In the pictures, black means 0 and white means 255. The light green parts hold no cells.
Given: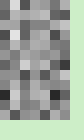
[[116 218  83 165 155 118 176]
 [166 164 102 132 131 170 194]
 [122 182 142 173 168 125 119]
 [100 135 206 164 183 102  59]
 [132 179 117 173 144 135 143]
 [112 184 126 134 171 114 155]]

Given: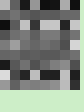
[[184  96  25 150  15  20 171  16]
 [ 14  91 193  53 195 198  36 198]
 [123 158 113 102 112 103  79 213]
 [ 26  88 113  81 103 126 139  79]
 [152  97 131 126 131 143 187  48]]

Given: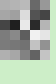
[[176 180 186 105 152]
 [ 69  31 233  42 181]
 [123 119 114 194 146]]

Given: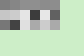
[[127 134 143 143 140 141]
 [119  67 224 170 204 170]]

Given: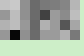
[[195 201 144 107 121 125 133 182]
 [178 189 152 104 177 155  86 166]]

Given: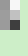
[[152 247]
 [155  62]]

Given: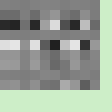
[[129 127 125 129 131 130 126 129 128 125]
 [ 41  36 112  40 160 219  79  40 189 106]
 [222 229 145 223  91  32 193 228  50 152]
 [155 153 131 154 129 105 119 151 129 131]
 [142 145 128 143 117 113 170 150  94 130]]

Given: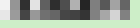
[[242 149  48 227  96  46  78 177  37 127  88 163 101]]
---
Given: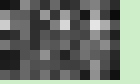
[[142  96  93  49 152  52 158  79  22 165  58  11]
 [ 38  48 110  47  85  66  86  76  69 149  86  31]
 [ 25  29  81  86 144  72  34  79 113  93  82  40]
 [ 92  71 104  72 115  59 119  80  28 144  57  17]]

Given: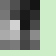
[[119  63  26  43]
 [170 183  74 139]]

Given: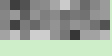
[[134 153  95 147 127 138 108 119 114 147 154]
 [163 193 131 206 205 147 118  54 161 162 183]]

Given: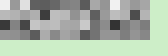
[[185 178 161 175  61 190 185 146 178  95 154 189 178  77 180]
 [147 144 128  92 172 137 164 153  90 115 149 148 126 148 135]]

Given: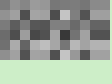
[[146 160  79 164 161  77 196 127  83 160 159]
 [108  78 157  72  81 164  56 115 162  82  82]
 [143 161  82 163 160  80 196 152  84 162 161]]

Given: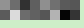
[[ 91 219 108  97  86 179   5  52]]
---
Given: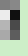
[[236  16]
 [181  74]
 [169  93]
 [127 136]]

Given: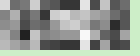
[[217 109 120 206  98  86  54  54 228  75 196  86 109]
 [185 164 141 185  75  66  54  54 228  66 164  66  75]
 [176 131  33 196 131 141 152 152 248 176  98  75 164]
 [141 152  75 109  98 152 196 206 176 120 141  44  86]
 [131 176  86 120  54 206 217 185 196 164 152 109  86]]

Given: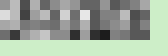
[[220 187  66 158 187 100 209 110 231  88 129 129 187  78 100]
 [167 176 119 129 119 110 158 119 176  88 119 140 158  88 129]
 [149 187  78 176 100 140 167 149 100 100 149  88 110 129 167]
 [110  57 149 176 197 140 140  47 158  47  28 129 119  88  88]]

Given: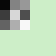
[[ 99 174 248]
 [ 60 215  78]
 [  7 131 152]]

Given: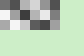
[[245 160  61 180 233 126]
 [169 245 202  92  72 160]
 [114  81 180 213 148  81]]

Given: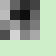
[[188  34  13  99]
 [179  99  44  66]
 [133 156  88 122]
 [ 77 211 133 168]]

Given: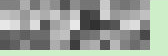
[[231 220 162 220  84 162 183 231  61  49  73  84 210 220 129]
 [192 183 152 192 173 201 152 201  61  73 210 152 162 173 192]
 [129 129 173 117 162 141  84 141 117 117 201 129 117 129 162]
 [ 96 108  96 108 108 183 192  84 108 117 173 152 141 117  73]
 [ 84  96 141  96  96 173 141  61 162 173  84 183 129 108 129]]
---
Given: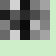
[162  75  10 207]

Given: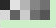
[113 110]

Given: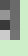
[106 149]

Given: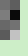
[ 94 125]

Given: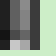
[ 59 131  96  20]

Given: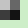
[103  60]
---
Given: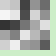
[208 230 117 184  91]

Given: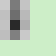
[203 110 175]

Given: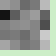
[155  93 144 135 182]

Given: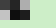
[63 14]

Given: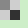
[135  49]

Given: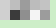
[208  59]
